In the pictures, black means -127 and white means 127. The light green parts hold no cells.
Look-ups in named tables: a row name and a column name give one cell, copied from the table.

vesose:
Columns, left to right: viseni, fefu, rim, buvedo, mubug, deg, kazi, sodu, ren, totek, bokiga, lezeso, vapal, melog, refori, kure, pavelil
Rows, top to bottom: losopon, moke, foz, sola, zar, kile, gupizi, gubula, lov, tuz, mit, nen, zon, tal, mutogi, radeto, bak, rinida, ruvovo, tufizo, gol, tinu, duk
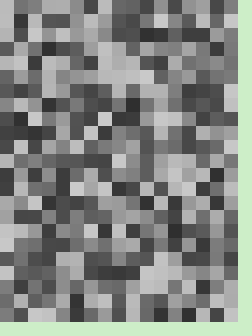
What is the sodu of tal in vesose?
68
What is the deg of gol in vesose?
-24
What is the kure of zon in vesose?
-79
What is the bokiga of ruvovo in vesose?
-42
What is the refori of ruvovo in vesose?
-54
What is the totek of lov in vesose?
-67

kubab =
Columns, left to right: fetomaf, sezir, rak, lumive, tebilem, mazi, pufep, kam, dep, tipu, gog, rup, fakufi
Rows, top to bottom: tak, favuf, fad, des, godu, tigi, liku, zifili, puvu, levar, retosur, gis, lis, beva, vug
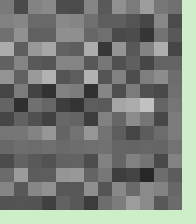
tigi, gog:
-1
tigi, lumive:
50
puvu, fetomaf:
-57
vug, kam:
-18
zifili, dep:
37
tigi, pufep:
50
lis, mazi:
24
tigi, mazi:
-34
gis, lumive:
-45

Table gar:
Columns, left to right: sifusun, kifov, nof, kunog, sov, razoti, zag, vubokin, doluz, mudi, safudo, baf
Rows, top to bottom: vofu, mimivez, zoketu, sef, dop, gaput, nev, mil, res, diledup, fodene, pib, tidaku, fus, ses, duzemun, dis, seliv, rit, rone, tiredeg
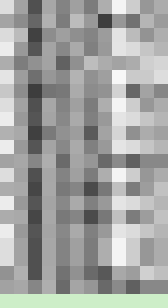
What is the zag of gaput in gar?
17
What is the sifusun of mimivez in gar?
36
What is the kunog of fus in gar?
40
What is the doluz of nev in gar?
82
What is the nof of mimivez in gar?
-25
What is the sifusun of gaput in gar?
100
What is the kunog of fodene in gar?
36
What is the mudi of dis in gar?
91
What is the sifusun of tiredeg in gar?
34
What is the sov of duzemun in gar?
-6
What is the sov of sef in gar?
8
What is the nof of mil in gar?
-47
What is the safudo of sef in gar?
69
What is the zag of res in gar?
0
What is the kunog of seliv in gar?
39
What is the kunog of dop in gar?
35
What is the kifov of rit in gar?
34

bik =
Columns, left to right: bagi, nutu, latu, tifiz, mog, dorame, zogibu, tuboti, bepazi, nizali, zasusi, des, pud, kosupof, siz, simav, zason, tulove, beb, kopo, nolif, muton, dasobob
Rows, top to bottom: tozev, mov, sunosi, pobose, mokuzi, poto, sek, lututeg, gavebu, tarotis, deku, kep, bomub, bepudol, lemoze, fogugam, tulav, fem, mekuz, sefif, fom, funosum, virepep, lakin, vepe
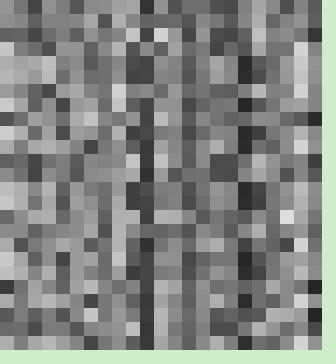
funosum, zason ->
-1
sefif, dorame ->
26
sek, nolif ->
4
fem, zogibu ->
-35
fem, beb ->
-8
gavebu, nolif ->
-21
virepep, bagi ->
-39
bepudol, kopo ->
-11
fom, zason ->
-9
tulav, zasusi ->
-25
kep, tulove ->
-16
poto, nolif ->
23
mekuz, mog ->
-58
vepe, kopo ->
-28
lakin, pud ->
-7
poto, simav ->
29

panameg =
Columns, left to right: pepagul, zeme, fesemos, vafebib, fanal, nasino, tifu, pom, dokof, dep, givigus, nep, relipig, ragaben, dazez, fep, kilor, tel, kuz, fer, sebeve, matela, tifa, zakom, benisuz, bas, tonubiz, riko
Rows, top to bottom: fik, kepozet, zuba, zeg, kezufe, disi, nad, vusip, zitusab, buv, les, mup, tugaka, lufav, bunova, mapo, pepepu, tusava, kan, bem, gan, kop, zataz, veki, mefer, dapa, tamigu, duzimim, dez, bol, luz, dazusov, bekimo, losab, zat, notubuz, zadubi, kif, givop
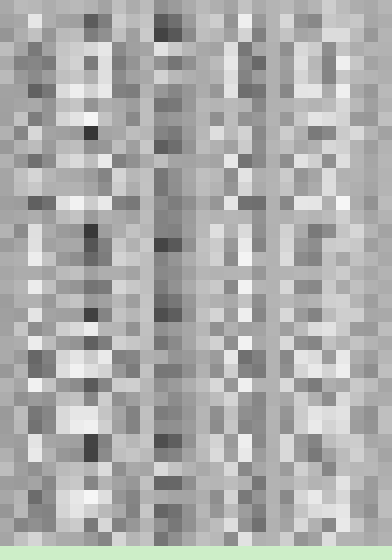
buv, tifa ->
-5
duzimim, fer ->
50
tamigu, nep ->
-8
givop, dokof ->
85
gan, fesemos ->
108
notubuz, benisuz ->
87
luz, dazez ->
51
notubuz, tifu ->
118
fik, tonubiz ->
41
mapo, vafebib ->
28
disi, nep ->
81
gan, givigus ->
63
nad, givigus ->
51

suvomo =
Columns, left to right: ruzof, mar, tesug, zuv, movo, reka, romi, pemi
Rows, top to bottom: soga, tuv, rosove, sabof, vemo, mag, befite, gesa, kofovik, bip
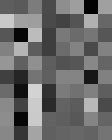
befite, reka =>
-14
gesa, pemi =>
-53
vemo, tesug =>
16
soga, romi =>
-124
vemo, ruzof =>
22
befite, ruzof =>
-20
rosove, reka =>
-20
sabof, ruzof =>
1
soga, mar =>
-37
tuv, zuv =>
-53
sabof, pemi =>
2
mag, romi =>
-104
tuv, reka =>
-43
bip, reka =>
-24
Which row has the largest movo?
soga

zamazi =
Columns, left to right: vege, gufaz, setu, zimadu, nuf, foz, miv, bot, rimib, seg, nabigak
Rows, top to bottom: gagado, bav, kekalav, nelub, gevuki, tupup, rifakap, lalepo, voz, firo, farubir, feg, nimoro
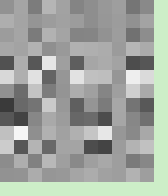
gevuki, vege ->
-46
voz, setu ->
7
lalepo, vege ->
-69
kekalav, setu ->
-4
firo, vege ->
64
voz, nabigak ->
-15
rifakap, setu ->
67
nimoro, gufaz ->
19
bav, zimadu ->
28
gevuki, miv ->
38
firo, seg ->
9
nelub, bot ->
44
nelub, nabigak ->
43
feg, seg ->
-5
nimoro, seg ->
50
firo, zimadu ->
49
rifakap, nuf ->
20
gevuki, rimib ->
35

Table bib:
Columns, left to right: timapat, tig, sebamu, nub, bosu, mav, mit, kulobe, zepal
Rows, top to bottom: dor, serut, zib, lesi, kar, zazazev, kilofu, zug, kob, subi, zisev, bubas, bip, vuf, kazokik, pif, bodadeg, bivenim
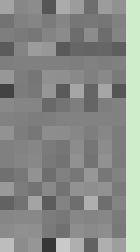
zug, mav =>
-1
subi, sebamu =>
-8
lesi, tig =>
4
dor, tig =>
7
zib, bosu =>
11
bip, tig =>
-7
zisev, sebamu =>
6
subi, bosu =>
12
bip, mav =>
-8
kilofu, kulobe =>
38
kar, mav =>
-1
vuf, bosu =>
-12
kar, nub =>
0
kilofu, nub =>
22
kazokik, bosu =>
3
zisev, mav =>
12
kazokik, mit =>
47
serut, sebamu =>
5
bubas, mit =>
-12
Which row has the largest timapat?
bivenim

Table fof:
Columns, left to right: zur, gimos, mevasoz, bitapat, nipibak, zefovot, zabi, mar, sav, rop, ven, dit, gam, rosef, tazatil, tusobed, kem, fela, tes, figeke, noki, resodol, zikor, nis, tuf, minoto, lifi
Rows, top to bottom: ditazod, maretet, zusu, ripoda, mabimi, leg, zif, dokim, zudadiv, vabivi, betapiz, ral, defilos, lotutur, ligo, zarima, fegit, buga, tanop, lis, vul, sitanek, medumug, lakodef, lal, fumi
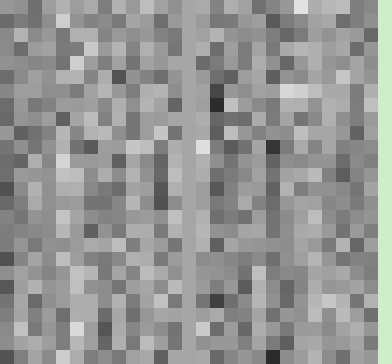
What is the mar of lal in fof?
-26
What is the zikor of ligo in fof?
33
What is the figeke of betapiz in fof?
-73
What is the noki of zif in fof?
87
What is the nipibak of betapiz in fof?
49
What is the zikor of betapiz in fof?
4
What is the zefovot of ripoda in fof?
-3
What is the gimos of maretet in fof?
-4
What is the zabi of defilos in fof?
13
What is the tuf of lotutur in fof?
8
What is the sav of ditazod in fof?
49
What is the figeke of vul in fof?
12
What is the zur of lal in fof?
13
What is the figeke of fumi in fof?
-83
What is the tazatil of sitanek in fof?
-10
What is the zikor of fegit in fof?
45
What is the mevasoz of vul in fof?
49
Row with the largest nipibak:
ral

